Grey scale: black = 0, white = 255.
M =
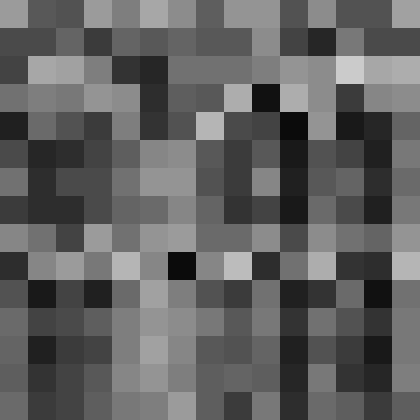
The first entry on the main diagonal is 155
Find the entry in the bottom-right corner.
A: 94
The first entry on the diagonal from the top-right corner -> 161
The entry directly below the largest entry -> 59
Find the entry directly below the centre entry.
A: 106
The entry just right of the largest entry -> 167
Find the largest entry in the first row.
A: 167
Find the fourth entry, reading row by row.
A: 155
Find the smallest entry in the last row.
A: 45
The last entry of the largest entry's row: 173
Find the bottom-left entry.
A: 106
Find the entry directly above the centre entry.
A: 82
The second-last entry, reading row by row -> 59
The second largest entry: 188
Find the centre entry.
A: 100
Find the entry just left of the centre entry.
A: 134
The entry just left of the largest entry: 140
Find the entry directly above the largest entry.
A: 120
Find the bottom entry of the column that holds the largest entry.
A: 94
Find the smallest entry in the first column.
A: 32

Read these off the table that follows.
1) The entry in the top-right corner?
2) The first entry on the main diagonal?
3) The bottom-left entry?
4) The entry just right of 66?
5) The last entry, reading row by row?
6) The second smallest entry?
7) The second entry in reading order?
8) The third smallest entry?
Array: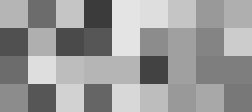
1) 175
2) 181
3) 140
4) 160
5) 120
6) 66
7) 108
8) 74

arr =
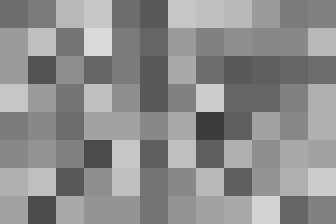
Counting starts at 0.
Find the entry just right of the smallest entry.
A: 95
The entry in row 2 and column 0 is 155
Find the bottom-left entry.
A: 162
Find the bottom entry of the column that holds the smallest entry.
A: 162
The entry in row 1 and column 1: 191
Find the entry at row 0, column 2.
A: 184
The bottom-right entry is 129
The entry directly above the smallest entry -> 205
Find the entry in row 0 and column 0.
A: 109
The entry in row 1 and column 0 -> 155
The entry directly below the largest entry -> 101
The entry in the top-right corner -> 129
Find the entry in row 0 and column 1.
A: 123
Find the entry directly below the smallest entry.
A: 95
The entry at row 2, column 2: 142
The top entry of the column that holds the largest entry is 198
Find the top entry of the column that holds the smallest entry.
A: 191
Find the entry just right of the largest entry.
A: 123
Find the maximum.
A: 217
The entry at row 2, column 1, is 82
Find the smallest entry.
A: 60

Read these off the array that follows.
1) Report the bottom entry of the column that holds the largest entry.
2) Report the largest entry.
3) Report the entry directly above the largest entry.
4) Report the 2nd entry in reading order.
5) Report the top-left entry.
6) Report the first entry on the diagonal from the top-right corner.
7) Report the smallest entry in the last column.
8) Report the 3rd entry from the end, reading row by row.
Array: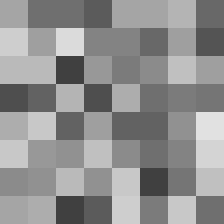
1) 111
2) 225
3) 117
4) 111
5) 165
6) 104
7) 84
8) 123

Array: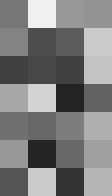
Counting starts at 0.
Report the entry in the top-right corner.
146
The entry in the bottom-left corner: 84
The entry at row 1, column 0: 131
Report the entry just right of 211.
36
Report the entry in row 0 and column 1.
240
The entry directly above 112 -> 167
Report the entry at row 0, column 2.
152
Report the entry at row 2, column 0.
65

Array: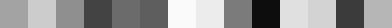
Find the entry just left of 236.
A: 250
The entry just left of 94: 107

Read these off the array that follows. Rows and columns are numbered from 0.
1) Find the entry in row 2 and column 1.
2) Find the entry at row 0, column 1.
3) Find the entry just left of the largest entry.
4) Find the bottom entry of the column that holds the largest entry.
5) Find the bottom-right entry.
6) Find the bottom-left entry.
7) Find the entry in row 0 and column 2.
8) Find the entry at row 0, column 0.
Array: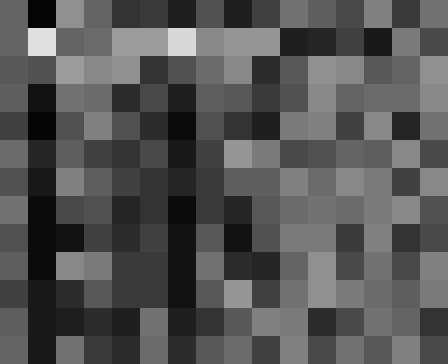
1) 81
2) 5
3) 100
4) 24
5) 73
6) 100
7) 144
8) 100

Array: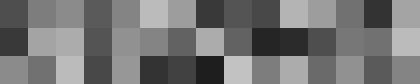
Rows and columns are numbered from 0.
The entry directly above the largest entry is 98
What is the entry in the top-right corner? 164
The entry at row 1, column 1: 164
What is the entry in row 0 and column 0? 78
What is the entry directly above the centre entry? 57
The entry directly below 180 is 43
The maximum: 194
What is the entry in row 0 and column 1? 125
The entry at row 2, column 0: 139
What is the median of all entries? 119
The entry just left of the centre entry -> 98
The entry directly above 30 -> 172
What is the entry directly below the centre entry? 30

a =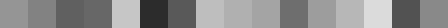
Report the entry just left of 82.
219
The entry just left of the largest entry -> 183
